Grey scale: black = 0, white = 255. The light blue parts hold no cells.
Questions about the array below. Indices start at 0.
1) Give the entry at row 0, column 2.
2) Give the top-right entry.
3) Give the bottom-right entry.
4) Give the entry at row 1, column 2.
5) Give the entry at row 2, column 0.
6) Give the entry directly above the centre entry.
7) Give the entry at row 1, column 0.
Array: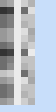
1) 235
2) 179
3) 179
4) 235
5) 110
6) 235
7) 51

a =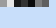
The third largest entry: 124
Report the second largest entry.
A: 156
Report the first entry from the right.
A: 95

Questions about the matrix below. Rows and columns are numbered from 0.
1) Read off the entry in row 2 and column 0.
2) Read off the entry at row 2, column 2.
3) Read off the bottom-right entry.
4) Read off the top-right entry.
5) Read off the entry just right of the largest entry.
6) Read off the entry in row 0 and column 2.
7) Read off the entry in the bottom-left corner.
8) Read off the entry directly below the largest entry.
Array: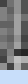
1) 129
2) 161
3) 98
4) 82
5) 175
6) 145
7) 145
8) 175

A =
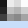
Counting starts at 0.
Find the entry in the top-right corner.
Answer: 252
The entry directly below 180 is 137
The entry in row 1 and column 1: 194
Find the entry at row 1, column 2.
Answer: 180

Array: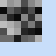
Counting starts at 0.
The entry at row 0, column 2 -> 163
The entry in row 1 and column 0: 10
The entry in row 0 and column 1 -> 149
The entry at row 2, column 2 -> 10
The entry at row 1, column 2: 64
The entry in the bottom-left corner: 106
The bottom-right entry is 175
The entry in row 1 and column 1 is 94
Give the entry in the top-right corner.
163

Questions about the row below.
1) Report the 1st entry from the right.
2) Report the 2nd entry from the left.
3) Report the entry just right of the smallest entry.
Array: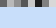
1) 216
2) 185
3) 128

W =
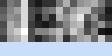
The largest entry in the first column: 105
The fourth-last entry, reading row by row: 175
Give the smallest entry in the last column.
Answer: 13
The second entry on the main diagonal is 133
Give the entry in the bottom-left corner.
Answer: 62
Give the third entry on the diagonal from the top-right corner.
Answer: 146
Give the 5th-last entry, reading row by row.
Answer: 160
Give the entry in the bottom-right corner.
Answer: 90
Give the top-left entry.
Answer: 62
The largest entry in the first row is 217
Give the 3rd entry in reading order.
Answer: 105
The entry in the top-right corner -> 62
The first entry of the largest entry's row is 90
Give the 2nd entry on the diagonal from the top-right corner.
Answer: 90
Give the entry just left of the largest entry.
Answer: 203
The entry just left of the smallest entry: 25
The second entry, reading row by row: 121

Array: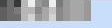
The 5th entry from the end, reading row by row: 137
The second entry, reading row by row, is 109
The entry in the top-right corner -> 153
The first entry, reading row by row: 70
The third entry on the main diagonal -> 109
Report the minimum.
56
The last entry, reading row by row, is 153

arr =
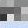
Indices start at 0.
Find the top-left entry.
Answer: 162
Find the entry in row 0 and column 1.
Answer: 177
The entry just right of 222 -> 124
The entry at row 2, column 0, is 52
